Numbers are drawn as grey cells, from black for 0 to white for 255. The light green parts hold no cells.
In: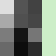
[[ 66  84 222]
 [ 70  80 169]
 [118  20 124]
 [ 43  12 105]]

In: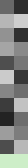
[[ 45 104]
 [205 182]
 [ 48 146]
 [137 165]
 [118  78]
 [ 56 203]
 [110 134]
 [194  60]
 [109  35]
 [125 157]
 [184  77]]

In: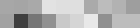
[[158 178 188 170 223 223 226 169 165 167]
 [189 189 144 232 213 201 145 118  63 162]]

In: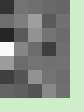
[[102 105 111 115  51]
 [113  90 158 126 110]
 [107 116 146  90  38]
 [111  63 108 134 249]
 [114 113 115 108 156]
 [109 115 145  85  63]
 [111 137  83  95 100]]

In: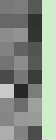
[[ 88 124 121]
 [ 48 103 103]
 [ 51 146 140]
 [ 83  99 130]
 [ 88 140 115]
 [ 59 120  74]
 [124  39 202]
 [159 109 136]
 [154 152 134]
 [ 75 130 173]]

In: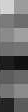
[[156 210]
 [108 122]
 [159 139]
 [116 112]
 [ 17  28]
 [103  93]
 [139 118]
 [ 92  36]]
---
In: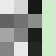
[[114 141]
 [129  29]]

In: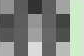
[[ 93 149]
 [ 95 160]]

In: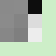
[[132 220]
 [127 237]]

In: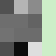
[[110  99]
 [108 108]]

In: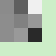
[[129 151]
 [153  41]]

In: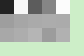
[[166 170]
 [173 181]]
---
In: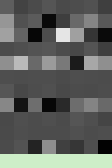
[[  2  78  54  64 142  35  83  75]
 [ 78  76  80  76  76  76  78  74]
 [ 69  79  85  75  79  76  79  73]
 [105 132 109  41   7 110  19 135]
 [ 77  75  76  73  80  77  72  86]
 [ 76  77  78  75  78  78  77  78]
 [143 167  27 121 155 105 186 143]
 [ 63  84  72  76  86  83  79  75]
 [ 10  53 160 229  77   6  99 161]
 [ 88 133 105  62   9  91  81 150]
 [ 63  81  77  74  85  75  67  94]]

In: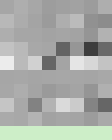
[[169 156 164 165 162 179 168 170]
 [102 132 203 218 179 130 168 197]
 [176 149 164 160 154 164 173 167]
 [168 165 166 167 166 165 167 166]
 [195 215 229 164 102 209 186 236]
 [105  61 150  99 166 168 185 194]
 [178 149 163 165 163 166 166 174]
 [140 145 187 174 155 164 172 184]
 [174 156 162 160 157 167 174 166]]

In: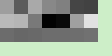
[[113 110 109 109 105 103 108]
 [225 160   9   2 121 181 185]
 [ 66  69 128 136 169  91 158]]

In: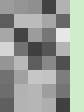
[[ 64 174 181 179  95]
 [116 158 182 178 109]
 [125 195 198 161 113]
 [ 79 136  93 184 149]
 [180  86  64 114 213]
 [231 118 156  68 167]
 [103 166 187 187  93]
 [178  66 143 148 156]]

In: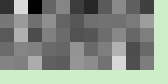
[[125  79 216 114 140 149  92  96 172 128 131]
 [105  77 177 126 106 147 102 106 129 133 107]
 [126 103 136 109  86  82 107 128  76 176  89]
 [157 122 113 114 111  87 100 143 112 154 119]
 [ 64  95 138  90  38  60 133 101   2 217  49]]

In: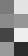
[[ 44 154]
 [238  68]
 [150 139]
 [227 122]]
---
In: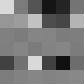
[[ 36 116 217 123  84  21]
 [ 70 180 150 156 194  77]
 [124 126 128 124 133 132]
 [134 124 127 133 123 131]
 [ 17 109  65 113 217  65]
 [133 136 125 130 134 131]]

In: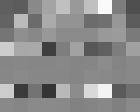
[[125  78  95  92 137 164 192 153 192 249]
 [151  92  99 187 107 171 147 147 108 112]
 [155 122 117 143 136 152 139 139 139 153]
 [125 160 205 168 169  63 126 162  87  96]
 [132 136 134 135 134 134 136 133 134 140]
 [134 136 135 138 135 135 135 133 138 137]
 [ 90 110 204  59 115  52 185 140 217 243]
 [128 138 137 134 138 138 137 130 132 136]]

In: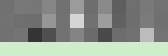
[[121 114 113 120 119 133 113 155 110 137  94 111]
 [123 112 114 111 110 150 114 213 113 157  97 110]
 [188 115 113 116  53  79 114 132 107  73 109 113]]

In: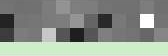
[[125 112 115 112 113 124 147 126 125 115 113 113]
 [255 115  35 116 118 123 125 149 101  41 120 111]
 [103 133  60 124 120 199  85  30  86 127 118 115]]

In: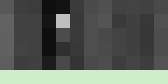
[[ 65  73  88  62  60  15  19  59  75  80  66  67]
 [ 56  81  98  65  65  21 191  57  78  84  58  64]
 [ 55  77  97  65  65  14  76  58  78  73  67  63]
 [ 56  77  97  67  65  15  48  56  78  75  68  64]
 [ 61  83  93  61  64  28  73  52  74  77  61  68]]

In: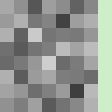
[[ 98 135 168 144  86 158 140]
 [158 175 154 176 119 131  66]
 [121 150 176  97 202 117 124]
 [163 188 112  90 116 126 187]
 [123 165 106 121 151 206 107]
 [122 108 176  92 155 167 125]
 [ 62 185 163 150 110 128 155]
 [136 177 145 126 160  90 115]]
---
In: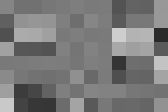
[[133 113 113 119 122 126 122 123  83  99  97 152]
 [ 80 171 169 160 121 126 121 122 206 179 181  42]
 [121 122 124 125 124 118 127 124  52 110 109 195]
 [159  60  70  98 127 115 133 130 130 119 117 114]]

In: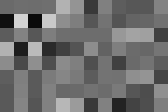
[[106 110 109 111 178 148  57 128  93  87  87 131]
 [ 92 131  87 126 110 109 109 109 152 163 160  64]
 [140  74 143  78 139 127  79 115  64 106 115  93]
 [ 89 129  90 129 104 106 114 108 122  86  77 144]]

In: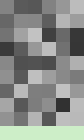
[[131  90  87 130 151 188]
 [115 162 194  64 105  55]
 [136  80  82  76 139 176]
 [102 186 126 125 193 152]
 [146 115 180  87 190 185]]

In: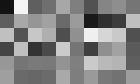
[[ 19 244  95 111 167 127  82 133 142 117]
 [192  83 199 175  78 144 239 214 201  80]
 [151 117 122 121 147 127 202 185 180  94]]

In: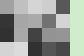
[[161 192 213 206  88]
 [ 49 169  66 147 149]]

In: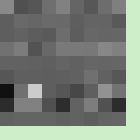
[[137  80  86 111 129 101  87 109 127]
 [ 94  98  93  90 109  93 103 101 102]
 [ 98  98  97  95 100  97 102 101 102]
 [ 17 112 203  94  86  71  95 146 114]
 [ 97 100 100 100  96  98  94  99 101]]
